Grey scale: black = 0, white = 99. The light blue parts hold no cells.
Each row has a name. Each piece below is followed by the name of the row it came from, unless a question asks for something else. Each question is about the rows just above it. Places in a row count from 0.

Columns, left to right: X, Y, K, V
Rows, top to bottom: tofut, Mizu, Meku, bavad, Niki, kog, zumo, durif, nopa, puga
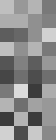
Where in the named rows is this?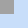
durif, 2
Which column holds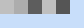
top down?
X
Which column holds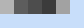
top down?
K
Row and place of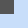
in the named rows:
Niki, 0
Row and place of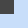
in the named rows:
kog, 0
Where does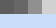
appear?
Meku

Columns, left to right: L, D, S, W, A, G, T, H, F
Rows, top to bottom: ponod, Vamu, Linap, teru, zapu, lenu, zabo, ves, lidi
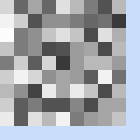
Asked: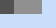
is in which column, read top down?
S
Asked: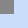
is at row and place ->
ves, 5
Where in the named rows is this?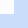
Linap, 0
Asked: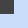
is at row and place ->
zabo, 2
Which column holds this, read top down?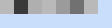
F
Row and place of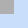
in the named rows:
Linap, 8
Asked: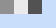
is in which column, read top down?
W

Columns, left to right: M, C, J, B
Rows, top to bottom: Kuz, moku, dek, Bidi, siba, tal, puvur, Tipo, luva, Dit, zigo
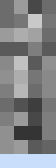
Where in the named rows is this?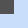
Tipo, 1
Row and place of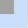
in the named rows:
dek, 2
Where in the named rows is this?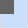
zigo, 3
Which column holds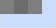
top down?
M
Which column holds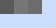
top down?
J
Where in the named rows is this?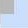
puvur, 1

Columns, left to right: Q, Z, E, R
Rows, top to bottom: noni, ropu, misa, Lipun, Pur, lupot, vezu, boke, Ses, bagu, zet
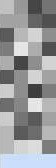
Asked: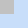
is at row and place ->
noni, 0
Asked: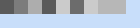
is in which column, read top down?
Q
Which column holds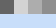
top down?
E
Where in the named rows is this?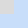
zet, 2
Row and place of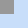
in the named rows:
noni, 1

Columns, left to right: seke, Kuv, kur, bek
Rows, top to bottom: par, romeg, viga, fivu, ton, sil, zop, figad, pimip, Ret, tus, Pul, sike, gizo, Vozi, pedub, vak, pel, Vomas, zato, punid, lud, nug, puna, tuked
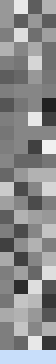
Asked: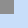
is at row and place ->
pel, 1
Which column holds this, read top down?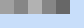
kur
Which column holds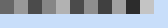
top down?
Kuv
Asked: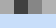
Vomas
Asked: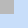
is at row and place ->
lud, 2

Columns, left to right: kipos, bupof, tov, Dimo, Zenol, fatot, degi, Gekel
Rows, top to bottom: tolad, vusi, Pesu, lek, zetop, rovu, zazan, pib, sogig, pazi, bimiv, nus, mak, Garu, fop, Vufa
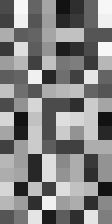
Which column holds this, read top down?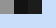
bupof
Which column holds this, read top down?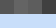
tov

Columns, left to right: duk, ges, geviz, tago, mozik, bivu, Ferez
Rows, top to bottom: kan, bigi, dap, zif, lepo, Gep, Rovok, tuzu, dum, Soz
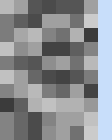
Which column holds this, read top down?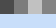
tago
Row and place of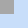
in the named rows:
dap, 1
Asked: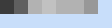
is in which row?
tuzu
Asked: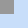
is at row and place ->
tuzu, 6
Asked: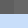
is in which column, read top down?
ges

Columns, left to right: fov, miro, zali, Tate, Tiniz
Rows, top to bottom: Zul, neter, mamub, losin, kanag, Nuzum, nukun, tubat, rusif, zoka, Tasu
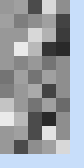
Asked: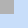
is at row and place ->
mamub, 3
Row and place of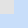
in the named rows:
zoka, 3

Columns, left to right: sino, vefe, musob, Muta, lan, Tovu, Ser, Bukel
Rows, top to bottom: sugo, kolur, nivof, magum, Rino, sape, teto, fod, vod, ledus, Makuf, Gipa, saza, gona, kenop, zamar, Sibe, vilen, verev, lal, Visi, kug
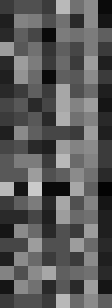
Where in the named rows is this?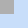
vod, 4
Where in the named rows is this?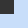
magum, 3
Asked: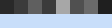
teto
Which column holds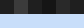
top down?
Bukel
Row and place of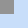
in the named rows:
sape, 1
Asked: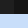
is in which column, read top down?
Bukel

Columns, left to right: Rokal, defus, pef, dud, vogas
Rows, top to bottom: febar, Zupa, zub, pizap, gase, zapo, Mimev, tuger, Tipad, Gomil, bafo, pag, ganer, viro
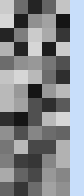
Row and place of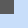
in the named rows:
tuger, 4
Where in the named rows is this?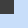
pag, 1
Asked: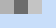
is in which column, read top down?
Rokal

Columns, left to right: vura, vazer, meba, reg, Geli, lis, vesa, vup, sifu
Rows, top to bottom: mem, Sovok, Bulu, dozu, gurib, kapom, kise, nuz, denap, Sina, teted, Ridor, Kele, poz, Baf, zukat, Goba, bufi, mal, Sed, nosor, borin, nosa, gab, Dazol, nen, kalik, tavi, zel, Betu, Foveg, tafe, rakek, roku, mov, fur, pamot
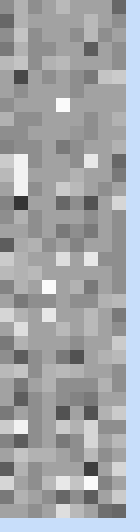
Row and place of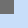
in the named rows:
pamot, 7
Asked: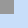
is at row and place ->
Sina, 5
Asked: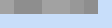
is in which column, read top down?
lis
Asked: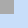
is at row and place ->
bufi, 1
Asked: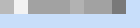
Kele
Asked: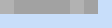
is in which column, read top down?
reg

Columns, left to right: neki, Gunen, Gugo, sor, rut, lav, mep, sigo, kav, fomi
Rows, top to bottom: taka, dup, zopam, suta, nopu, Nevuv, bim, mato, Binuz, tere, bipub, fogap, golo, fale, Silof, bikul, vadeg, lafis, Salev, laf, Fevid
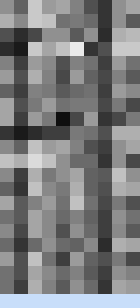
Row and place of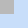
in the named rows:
zopam, 9
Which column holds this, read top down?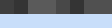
Gunen
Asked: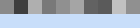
golo

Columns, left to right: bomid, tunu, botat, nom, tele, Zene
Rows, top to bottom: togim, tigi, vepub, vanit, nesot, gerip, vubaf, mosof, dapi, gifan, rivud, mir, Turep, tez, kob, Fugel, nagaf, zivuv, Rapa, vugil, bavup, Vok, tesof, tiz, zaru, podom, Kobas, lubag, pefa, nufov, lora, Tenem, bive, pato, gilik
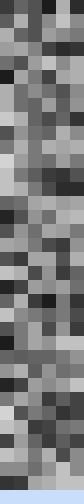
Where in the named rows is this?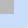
Fugel, 5
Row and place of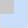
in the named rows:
dapi, 0
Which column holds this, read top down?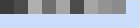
nom
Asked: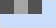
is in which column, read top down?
bomid
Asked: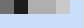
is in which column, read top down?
bomid
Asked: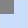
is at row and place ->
vanit, 2

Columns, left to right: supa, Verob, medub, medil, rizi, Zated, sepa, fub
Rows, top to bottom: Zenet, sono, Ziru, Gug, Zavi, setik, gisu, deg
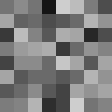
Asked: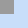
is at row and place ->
Gug, 1
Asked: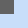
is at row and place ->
sono, 1

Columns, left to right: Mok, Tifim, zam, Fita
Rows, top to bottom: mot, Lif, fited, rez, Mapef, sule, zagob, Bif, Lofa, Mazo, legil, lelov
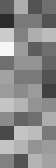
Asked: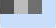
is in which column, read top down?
Fita
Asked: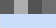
mot
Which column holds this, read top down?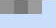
zam
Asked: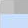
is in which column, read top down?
Tifim
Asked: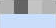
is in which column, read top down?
Tifim

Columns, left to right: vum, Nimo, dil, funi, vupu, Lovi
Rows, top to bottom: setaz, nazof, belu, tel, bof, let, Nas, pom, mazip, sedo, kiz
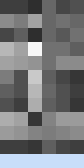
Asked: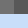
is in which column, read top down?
vupu
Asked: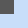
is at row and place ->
belu, 4

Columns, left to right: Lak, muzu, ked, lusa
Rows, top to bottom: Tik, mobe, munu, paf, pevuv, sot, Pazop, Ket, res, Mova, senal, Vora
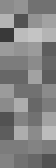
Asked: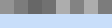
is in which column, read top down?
muzu
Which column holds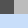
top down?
muzu

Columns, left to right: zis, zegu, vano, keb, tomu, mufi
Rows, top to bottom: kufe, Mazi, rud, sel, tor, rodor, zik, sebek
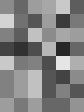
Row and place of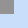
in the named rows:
sebek, 5
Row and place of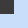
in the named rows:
Mazi, 4

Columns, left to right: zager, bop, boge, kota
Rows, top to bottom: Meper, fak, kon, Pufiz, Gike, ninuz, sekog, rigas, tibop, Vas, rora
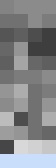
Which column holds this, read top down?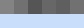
zager
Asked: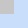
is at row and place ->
rora, 3
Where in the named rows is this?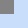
Meper, 0

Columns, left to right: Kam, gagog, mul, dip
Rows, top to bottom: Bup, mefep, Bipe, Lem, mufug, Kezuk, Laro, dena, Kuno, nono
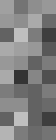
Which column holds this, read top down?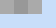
Kam
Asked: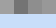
Bup
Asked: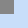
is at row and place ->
Kezuk, 2

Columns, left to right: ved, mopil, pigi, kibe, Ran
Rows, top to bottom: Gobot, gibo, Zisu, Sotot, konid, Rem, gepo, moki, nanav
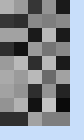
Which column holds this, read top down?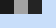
Ran
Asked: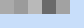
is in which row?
Rem
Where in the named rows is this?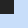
gepo, 4
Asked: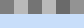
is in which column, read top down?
kibe
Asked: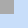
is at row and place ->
Rem, 0

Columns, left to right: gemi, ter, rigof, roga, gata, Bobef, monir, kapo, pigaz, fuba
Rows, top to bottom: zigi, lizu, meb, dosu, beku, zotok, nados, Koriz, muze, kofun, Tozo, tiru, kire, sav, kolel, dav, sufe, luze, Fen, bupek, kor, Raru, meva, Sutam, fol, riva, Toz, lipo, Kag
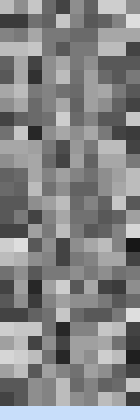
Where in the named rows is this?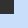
zotok, 2
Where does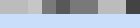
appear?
dosu
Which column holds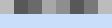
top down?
kapo
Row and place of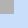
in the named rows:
Fen, 1
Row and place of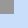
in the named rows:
Tozo, 5
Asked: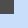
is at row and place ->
Tozo, 4

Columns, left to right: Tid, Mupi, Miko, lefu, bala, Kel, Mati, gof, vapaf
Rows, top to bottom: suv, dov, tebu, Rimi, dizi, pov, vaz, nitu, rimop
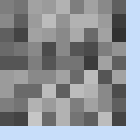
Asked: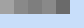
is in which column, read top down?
Miko
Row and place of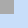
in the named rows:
tebu, 5

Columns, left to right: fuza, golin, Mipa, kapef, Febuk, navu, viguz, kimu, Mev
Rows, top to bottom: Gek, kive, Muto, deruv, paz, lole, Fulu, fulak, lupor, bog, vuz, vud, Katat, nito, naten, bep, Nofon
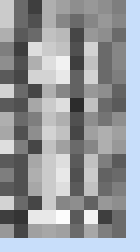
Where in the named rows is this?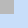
Muto, 4
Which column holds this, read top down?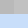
Febuk
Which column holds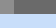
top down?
kimu
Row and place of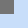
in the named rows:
lupor, 7
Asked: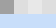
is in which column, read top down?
Febuk

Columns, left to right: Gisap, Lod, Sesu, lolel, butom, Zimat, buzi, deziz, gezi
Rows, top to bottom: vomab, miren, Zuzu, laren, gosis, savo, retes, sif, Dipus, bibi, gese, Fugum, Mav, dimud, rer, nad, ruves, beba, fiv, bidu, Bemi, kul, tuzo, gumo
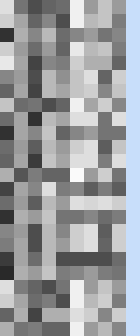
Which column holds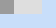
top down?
buzi
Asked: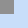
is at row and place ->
savo, 4
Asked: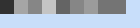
bibi
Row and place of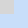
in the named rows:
rer, 6
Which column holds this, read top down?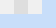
Zimat
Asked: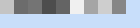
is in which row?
sif
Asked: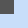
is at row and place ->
Mav, 1

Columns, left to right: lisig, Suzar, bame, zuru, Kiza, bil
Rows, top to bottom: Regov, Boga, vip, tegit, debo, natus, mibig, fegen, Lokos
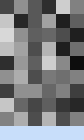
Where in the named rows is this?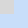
vip, 0
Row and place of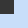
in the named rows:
fegen, 4
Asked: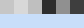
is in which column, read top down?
lisig
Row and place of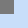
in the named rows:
natus, 3
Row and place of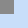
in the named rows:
debo, 4

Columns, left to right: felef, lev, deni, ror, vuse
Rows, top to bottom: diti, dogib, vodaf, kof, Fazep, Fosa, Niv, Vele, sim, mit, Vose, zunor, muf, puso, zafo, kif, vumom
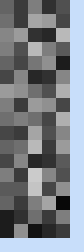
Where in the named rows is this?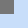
Fazep, 2
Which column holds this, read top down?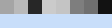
deni
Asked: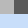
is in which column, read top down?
vuse

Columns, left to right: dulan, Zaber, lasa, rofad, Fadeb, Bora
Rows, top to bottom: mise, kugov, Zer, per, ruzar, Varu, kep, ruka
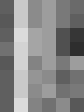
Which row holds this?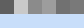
kep
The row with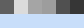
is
Zer
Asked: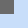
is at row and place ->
mise, 5
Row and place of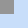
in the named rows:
Varu, 2

